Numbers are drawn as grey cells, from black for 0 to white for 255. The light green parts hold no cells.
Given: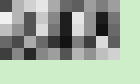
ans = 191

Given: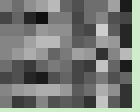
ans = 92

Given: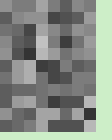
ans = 81

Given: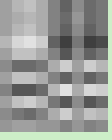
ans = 130

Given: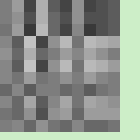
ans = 104

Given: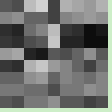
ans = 65

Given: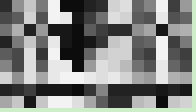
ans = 198
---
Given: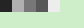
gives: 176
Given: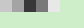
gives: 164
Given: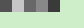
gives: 198
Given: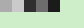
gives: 202
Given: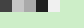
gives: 198
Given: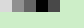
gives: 144
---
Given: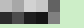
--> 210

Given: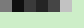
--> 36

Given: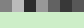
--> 98

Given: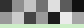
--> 223

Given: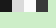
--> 218

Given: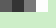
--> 52
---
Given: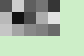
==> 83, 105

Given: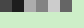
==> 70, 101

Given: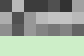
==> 71, 100

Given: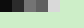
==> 12, 217

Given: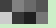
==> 64, 118

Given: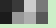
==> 38, 88

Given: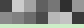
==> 66, 57

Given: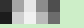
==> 48, 108
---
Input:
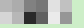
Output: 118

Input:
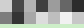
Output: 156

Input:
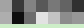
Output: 120

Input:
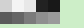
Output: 232

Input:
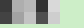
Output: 184

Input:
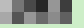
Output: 38

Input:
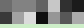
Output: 199

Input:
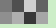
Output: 79
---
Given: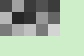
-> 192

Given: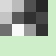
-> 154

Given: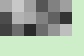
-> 42

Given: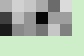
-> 148

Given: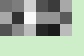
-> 187

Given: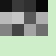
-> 163

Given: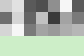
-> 122

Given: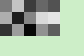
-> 8

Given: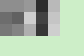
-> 175
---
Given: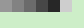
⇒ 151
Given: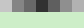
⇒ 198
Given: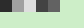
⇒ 44
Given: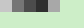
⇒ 199
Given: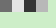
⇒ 110
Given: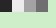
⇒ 38
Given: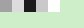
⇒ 162
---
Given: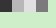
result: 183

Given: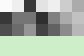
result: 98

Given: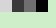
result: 57

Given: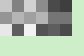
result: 83

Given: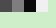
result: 126

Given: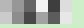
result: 162

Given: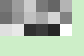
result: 59
